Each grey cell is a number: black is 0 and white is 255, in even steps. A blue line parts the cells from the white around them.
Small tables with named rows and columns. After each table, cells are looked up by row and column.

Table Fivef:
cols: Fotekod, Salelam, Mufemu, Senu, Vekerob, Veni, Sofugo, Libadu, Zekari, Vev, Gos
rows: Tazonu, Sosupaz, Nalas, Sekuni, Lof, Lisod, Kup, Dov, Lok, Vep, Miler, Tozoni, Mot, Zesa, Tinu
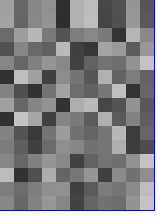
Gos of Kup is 103
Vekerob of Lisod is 140
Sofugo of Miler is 113
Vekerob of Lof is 136
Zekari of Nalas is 52
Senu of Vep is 116
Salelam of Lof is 103
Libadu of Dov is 70
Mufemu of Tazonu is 135
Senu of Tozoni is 150
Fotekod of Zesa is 126
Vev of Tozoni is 146
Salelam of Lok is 195
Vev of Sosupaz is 152
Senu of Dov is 145
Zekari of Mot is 139
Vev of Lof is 146
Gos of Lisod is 99
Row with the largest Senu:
Mot

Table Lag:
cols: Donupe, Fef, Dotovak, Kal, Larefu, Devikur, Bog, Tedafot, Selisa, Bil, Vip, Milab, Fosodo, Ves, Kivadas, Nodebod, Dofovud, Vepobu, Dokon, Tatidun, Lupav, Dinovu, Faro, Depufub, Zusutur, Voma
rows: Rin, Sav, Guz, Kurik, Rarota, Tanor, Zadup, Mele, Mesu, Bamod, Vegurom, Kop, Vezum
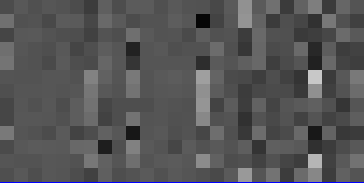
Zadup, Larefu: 84
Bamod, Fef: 85
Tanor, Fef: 83
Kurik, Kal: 79
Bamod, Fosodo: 79
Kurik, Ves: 82
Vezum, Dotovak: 78
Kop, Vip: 84
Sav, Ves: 87
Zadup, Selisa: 83
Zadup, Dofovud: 79
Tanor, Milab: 89
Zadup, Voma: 108
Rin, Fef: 88
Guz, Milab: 83
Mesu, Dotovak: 87

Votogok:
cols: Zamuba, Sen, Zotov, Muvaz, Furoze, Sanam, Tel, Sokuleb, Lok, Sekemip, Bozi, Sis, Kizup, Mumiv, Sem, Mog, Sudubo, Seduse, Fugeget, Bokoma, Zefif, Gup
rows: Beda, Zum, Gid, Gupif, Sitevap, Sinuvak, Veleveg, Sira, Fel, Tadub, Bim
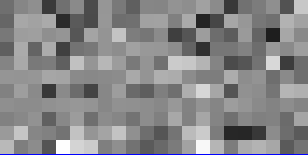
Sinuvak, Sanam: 138
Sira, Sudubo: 157
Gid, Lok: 195
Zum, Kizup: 128
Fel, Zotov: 146
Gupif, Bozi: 152
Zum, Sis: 162
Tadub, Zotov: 134
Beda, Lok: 121
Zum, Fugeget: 119
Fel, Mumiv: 129
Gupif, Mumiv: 99
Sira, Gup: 132

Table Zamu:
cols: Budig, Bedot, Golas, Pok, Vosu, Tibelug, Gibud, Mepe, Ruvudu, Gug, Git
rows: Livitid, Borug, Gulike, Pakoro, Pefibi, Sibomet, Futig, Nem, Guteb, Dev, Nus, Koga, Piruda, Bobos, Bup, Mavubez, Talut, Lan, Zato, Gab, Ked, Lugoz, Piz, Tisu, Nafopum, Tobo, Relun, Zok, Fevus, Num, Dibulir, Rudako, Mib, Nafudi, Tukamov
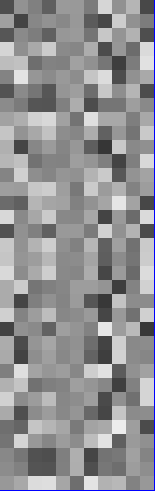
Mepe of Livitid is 214
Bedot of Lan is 146
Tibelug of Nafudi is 174
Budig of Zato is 197
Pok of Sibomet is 139
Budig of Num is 170
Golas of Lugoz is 127
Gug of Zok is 129
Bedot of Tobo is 67
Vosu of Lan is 144
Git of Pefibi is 225
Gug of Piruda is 147
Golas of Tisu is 138
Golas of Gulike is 125
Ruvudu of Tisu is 157
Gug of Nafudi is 157
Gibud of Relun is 206
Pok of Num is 156
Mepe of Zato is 94
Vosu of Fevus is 135

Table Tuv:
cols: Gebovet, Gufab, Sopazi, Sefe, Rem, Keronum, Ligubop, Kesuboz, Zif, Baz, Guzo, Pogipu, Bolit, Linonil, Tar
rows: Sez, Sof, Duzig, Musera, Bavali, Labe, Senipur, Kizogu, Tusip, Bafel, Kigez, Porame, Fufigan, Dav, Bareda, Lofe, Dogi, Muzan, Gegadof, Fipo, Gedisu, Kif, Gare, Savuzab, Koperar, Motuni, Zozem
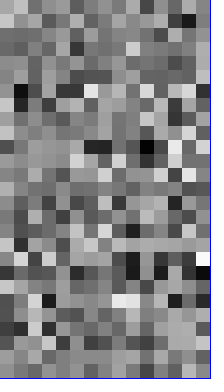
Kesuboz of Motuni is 138
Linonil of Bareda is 153
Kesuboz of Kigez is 36
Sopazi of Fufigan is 172
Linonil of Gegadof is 60
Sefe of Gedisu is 120
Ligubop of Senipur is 228
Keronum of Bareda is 72
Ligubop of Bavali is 106
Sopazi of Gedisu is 131
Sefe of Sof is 90
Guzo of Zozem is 70
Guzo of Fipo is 144
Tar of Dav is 87
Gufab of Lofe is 75
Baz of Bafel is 130
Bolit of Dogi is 73
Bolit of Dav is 131
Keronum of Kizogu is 179

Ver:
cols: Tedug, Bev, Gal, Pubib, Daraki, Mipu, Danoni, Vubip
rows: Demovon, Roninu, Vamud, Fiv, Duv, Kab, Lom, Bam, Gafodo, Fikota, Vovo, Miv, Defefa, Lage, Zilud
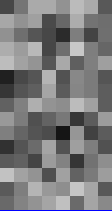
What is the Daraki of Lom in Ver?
91
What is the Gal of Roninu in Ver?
160
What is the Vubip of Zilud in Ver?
137
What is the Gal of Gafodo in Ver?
80
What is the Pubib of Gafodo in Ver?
99
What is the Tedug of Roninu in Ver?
167
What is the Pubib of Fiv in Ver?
70
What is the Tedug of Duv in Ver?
189
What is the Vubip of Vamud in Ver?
111
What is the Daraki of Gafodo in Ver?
120
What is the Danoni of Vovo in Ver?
126
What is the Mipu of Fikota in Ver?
150
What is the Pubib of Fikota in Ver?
76
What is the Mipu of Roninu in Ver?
173
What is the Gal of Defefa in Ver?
147
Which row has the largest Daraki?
Zilud

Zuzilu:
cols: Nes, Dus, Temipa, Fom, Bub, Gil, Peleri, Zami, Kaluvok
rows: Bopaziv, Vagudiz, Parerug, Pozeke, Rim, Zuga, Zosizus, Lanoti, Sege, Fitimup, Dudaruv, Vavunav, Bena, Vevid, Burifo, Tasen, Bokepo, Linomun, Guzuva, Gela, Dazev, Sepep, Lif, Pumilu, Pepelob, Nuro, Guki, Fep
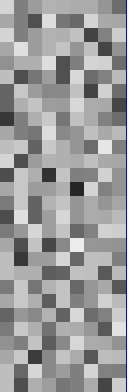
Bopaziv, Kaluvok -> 108
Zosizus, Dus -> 199
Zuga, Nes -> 190
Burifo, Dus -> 199
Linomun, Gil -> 237
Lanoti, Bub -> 156
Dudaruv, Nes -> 190
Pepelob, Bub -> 137
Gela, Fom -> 93
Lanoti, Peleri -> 171
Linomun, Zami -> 149
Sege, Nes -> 55
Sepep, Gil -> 127
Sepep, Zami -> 209
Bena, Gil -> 127
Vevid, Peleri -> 212
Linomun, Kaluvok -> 147
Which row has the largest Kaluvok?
Pumilu

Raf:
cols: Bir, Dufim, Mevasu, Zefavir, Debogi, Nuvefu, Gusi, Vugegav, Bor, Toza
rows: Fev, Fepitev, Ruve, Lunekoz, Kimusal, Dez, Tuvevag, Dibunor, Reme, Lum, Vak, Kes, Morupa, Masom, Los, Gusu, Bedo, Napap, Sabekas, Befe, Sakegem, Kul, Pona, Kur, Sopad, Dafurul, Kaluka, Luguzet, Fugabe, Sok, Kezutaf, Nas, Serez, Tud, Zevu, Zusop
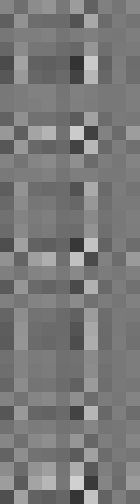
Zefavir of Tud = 159
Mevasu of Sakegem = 106
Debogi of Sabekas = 112
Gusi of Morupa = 126
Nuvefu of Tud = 173
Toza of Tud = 144
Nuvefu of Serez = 91
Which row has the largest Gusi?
Kimusal

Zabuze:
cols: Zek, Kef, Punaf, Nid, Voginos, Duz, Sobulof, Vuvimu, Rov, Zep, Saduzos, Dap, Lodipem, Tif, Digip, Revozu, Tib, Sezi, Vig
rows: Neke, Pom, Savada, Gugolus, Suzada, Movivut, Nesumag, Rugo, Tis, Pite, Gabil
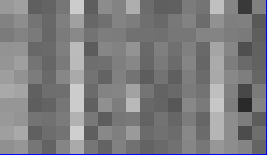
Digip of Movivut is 107
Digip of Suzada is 102
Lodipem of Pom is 120
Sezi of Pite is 76
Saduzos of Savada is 113
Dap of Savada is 112
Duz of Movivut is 170
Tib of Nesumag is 129
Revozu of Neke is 192
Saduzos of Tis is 99
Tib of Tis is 141
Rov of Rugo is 125
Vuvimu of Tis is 93
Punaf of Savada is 122
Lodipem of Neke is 96
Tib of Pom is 127
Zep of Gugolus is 147
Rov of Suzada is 127
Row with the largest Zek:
Nesumag

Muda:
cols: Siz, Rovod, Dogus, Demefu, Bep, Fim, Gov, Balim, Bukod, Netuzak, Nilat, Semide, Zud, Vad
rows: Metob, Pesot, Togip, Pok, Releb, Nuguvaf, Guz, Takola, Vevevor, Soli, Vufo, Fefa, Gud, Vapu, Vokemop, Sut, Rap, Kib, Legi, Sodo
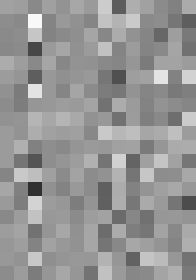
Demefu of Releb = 166
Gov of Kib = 166
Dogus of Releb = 137
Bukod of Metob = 93
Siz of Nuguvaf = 156
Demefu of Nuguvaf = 152
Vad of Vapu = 151
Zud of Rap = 136
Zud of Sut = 152
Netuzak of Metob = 174
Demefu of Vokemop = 156
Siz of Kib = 151
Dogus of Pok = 71
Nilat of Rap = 118
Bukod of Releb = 134
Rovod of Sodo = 156
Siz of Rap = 157
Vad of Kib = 175
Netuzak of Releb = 150
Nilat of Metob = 161

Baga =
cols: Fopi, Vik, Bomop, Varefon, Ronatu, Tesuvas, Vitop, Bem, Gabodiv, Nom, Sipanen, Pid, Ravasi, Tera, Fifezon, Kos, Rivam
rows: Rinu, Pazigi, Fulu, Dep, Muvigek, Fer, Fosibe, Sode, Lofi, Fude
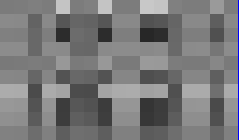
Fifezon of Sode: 150
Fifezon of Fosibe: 171
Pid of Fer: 83
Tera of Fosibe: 171
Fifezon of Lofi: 142
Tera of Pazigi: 137
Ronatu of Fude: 94
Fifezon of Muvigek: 122
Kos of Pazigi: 94
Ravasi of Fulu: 104
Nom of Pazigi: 137
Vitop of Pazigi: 99
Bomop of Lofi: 91
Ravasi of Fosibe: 80
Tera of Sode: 149
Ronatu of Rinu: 196
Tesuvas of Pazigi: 102
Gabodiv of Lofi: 142
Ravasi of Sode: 85

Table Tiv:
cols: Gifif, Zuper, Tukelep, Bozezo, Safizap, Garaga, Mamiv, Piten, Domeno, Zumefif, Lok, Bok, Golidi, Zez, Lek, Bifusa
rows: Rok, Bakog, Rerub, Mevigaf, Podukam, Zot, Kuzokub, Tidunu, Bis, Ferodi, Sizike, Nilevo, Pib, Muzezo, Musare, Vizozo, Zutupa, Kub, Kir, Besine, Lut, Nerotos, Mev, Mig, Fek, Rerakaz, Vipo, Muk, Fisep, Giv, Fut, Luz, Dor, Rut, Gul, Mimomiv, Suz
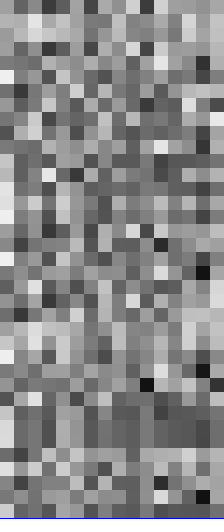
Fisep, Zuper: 167
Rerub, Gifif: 155
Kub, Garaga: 186
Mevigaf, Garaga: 157
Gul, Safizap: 129
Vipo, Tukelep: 111
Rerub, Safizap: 184
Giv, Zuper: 95
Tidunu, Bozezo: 199
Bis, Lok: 111
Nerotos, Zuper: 110
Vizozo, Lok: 128
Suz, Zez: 86
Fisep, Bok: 79
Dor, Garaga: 196
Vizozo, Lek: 68
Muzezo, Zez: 94
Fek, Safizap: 202

